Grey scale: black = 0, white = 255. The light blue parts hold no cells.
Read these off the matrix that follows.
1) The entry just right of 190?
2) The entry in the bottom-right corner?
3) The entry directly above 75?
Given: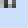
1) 48
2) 75
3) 100

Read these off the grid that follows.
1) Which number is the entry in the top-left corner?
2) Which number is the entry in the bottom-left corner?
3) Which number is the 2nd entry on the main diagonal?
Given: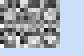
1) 236
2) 249
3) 148

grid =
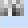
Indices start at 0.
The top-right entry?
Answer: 207
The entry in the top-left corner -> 191
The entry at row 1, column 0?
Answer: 191
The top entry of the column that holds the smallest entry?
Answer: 222
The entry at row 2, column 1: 134
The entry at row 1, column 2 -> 191
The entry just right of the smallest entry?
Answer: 93

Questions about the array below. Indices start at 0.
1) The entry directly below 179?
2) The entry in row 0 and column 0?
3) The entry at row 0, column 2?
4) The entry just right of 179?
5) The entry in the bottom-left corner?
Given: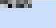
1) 164
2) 85
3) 135
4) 110
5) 206
